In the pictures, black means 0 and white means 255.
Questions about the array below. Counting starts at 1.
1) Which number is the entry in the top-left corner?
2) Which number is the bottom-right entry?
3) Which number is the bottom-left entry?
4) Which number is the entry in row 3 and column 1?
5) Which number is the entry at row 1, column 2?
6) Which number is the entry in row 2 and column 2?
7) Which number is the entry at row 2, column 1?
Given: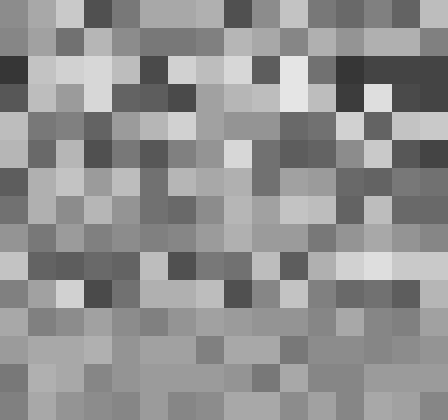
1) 140
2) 134
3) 128
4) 54
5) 168
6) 161
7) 134

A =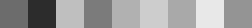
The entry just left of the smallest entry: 108
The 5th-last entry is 177
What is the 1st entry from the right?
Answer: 148

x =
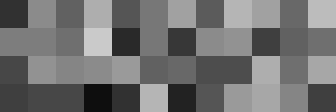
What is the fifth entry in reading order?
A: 85
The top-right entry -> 188
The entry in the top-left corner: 49
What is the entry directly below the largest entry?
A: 139
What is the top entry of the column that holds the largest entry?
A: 174
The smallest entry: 14
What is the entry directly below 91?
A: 139
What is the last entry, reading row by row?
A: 63
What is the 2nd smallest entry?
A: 34
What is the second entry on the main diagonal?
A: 125
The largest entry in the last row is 181

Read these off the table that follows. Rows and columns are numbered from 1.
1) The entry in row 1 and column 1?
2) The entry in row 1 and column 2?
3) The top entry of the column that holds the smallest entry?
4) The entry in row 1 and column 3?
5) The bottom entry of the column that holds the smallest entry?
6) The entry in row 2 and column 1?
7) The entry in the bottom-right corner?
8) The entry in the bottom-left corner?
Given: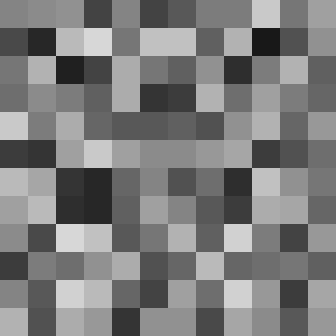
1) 132
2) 139
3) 201
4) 145
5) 139
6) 73
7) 152
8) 178
